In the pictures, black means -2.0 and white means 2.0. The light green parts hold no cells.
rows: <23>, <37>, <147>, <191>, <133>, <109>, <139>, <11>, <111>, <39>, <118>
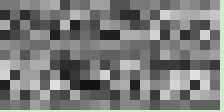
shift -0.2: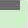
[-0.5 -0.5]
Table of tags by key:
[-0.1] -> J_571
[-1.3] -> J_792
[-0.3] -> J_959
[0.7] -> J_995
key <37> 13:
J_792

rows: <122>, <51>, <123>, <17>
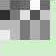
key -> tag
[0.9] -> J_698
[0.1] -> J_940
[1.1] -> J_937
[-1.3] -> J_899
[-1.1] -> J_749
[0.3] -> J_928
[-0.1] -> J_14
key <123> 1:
J_698
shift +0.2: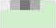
[1.9 1.1 0.1 0.9]
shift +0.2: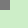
[0.1]

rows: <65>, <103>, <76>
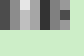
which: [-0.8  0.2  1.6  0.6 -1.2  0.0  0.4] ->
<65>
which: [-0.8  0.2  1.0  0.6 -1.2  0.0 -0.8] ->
<103>

